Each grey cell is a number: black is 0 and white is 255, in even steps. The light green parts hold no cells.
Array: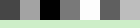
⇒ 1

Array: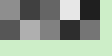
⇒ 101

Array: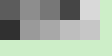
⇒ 119

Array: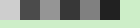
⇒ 149

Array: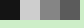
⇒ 133

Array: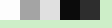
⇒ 224

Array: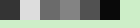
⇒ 107

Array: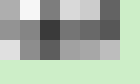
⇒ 125

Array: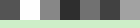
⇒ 135

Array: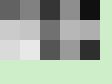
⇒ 53
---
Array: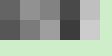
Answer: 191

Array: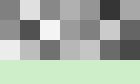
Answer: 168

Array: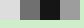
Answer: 157

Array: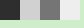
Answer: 238

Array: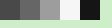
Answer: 21

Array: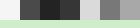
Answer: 168

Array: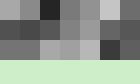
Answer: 109
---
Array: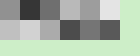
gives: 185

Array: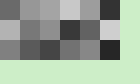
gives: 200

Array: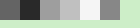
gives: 192

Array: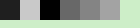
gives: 104

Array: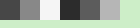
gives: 44

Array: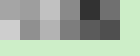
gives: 138

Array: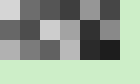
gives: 62

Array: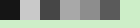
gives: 168
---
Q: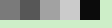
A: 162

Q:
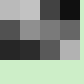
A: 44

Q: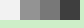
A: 147

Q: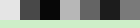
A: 100

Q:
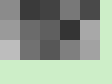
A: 87

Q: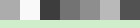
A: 142

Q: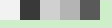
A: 208

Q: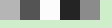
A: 252
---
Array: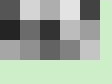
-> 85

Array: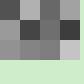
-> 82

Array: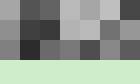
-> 166

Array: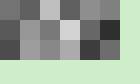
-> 115

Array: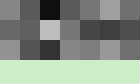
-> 134

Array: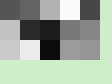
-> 85

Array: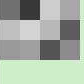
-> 112

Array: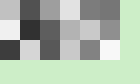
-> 193
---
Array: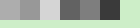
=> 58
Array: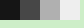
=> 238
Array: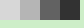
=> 50
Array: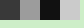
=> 203
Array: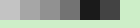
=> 67
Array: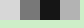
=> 179
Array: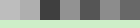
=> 104
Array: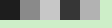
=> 178
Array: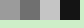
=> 20
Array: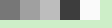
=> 250
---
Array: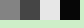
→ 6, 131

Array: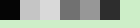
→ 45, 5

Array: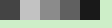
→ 25, 68

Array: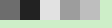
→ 190, 109

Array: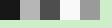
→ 154, 23

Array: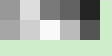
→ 36, 166

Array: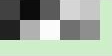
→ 199, 33

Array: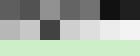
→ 31, 183

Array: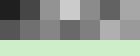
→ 167, 85

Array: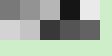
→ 234, 211
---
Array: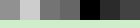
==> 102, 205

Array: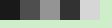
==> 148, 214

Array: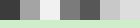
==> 123, 241

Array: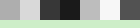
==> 26, 247

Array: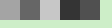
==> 199, 199

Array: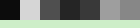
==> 37, 214

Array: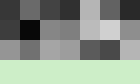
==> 127, 208

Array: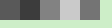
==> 130, 202

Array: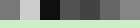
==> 81, 205
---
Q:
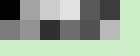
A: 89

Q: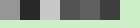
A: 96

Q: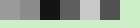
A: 201

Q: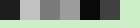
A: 9

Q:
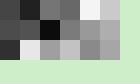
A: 244

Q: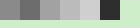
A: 207

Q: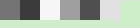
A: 79

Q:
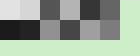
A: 54

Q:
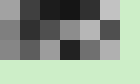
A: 48
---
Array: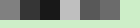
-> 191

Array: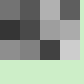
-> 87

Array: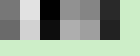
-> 145

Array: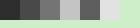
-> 196

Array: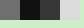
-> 17

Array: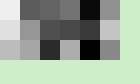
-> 114

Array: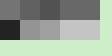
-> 82
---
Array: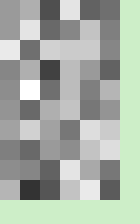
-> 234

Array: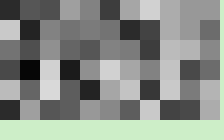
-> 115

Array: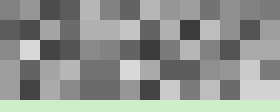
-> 137

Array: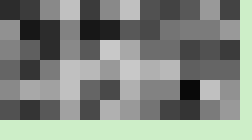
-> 130

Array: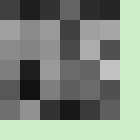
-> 138

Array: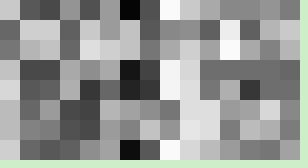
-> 118

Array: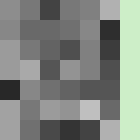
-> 155
